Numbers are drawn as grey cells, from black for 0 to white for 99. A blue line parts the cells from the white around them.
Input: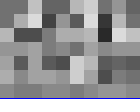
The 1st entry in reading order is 44
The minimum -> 16
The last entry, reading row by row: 53
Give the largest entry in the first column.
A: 71
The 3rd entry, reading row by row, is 75
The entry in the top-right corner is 39
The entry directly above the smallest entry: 21
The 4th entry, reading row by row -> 39
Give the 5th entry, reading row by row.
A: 39
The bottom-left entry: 53
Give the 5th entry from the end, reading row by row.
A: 48
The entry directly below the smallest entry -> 53
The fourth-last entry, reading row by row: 53
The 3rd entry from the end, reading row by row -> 58
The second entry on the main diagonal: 67

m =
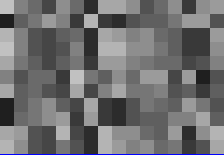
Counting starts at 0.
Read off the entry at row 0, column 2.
41
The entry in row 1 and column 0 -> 12
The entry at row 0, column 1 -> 50
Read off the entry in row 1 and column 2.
46
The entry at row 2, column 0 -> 70
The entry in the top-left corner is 75
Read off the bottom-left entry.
70
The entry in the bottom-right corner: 65
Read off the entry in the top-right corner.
60

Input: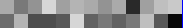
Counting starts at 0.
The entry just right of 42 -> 70
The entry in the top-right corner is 78
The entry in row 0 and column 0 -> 66
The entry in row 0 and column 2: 57
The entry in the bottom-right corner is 3
